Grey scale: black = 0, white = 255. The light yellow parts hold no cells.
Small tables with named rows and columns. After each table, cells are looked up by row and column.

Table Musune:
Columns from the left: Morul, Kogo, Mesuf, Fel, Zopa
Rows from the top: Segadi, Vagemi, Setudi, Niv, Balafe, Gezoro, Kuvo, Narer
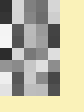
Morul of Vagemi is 53
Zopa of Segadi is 214
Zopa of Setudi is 67
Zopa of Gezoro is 141
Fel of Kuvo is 138
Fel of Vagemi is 109
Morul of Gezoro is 148
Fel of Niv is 159
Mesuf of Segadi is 128
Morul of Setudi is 244
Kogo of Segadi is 213
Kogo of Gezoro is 138

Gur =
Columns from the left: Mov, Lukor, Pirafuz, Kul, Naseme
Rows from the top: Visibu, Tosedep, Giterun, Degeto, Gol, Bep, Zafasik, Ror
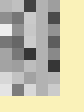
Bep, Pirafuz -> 189
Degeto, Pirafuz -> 204
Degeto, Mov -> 118
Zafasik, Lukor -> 194
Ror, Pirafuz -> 216
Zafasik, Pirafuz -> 162
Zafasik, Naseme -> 181
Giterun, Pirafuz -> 199
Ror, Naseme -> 203
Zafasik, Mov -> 215
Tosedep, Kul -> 178

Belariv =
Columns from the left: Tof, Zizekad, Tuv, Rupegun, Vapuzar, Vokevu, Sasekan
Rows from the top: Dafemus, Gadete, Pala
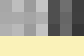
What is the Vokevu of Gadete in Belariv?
102
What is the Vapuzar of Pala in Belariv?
70
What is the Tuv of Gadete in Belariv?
165
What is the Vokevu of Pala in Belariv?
105
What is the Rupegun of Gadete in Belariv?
175
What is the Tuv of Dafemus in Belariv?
156
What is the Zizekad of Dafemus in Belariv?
190
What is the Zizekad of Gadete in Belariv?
170
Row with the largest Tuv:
Gadete

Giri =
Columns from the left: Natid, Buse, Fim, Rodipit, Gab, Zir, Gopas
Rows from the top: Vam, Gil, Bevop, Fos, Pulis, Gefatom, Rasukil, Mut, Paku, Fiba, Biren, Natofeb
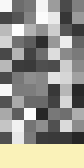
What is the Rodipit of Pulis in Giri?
110
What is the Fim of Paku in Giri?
106
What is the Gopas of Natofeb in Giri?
38
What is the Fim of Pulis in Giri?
67
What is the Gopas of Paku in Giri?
47
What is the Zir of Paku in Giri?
215
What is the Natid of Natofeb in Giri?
79
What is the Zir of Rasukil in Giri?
214
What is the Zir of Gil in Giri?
54
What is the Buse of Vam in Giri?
108
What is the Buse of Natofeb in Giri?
232
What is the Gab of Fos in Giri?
152
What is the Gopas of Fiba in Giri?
174
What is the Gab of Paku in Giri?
66
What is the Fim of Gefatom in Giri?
58
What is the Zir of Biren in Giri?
218
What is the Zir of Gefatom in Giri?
206
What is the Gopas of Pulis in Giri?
122
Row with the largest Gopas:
Fiba

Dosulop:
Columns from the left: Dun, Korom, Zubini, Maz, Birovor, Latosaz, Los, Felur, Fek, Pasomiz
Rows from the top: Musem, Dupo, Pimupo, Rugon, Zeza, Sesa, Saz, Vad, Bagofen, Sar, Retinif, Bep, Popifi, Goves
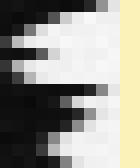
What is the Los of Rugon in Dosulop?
244
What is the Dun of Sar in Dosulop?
15
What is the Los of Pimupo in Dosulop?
241
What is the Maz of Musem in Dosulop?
14
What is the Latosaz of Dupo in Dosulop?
204
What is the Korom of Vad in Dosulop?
18
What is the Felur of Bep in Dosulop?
239
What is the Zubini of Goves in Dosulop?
20
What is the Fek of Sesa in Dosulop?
247
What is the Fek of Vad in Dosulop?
135
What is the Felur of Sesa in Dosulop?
241
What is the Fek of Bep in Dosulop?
238
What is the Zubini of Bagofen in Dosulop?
10
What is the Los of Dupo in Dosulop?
237
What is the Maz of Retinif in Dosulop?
17
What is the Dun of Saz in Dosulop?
21
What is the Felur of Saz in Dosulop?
244

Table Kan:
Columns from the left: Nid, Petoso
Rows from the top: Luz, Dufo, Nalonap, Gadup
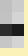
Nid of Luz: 192
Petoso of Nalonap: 27
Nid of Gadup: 198
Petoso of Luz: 203
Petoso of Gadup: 212
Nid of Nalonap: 44
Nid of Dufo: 194
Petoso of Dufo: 212

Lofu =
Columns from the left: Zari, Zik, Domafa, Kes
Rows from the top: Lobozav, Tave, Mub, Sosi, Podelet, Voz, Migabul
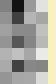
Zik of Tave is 64
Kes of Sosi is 184
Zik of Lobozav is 18
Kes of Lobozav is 226
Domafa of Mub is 138
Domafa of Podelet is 167

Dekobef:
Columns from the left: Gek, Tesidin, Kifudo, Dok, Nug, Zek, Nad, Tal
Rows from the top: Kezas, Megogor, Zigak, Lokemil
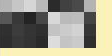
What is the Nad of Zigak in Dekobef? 210
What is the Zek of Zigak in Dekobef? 203
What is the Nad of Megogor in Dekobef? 188
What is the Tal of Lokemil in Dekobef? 47
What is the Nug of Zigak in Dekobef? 195
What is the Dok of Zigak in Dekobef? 47
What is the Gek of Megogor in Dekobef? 87
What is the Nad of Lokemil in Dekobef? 202
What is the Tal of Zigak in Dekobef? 54
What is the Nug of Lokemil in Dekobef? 220
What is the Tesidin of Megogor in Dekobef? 56

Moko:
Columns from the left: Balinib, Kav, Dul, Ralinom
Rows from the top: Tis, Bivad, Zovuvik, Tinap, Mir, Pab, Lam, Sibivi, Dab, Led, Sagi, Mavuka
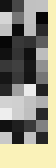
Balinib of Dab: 210
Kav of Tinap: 56
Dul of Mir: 16
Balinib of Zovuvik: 193
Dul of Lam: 21
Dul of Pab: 23

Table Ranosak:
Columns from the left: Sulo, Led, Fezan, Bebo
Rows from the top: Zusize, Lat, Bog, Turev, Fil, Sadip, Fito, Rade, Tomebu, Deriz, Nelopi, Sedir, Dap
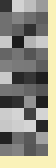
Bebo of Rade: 86
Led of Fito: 40
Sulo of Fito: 202
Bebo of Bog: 103
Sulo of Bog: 112
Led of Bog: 95
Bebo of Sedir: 162
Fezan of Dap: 86
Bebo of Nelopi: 38
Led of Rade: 114
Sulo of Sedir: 34
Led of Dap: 131
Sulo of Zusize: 51
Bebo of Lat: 93

